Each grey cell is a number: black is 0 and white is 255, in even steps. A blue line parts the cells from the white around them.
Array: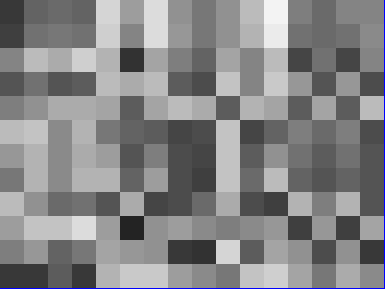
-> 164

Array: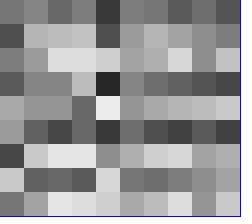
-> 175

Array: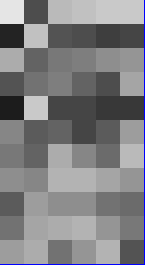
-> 107

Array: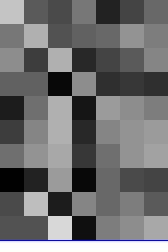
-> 68

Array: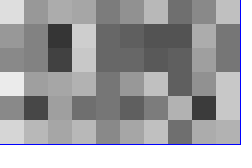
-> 200

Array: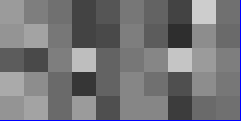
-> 126

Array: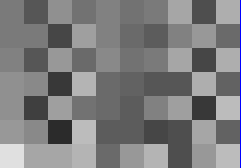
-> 188

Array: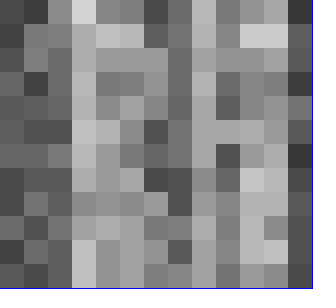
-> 81
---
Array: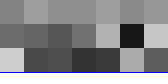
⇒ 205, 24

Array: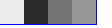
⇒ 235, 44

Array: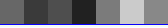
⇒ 204, 32

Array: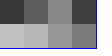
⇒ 192, 56

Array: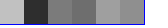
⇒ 193, 46

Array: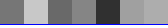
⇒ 200, 48

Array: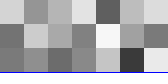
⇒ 247, 58

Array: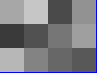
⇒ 198, 58

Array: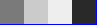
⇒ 238, 41
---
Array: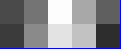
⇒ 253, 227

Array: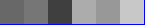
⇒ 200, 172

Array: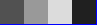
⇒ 220, 153

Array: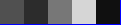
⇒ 214, 119

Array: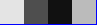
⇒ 228, 187

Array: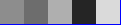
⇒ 218, 175

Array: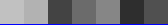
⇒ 193, 178
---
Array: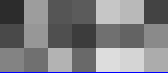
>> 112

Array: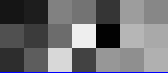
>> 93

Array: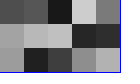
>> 32

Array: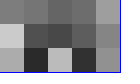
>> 42

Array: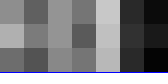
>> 83

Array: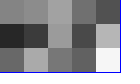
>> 170

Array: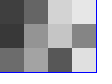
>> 163

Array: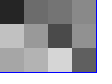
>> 179

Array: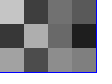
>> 76
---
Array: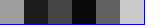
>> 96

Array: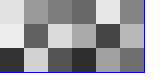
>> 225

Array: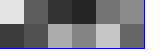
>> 171

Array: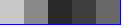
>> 103

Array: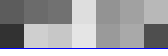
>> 207

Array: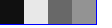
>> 104

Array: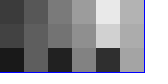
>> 179
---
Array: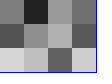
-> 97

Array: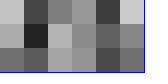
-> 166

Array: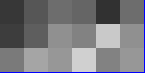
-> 151

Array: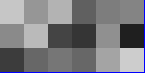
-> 118

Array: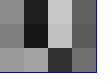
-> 49

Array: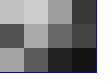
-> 35
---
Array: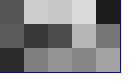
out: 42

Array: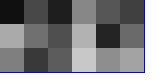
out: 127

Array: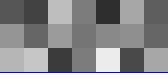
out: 182

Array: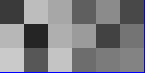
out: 202

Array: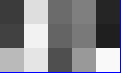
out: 186

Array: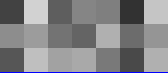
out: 86

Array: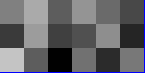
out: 196

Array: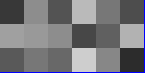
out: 89

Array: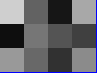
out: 153
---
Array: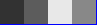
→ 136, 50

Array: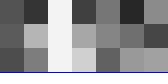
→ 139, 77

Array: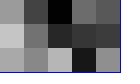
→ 88, 169

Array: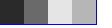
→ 182, 42

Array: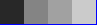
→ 203, 40

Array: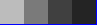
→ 36, 188
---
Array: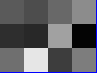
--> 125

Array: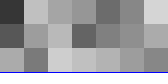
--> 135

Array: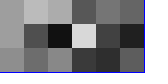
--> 93

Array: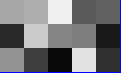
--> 47

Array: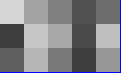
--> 150

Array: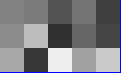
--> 201
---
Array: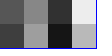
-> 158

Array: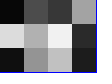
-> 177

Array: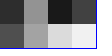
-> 163

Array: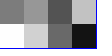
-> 209

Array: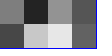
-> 200

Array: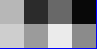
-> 155

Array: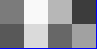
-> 218

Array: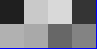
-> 169

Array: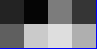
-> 202

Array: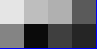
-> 10
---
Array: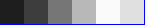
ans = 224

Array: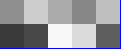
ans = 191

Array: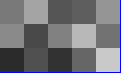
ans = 149

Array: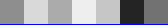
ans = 114

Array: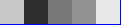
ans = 232

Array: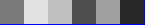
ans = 41

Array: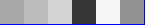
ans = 145
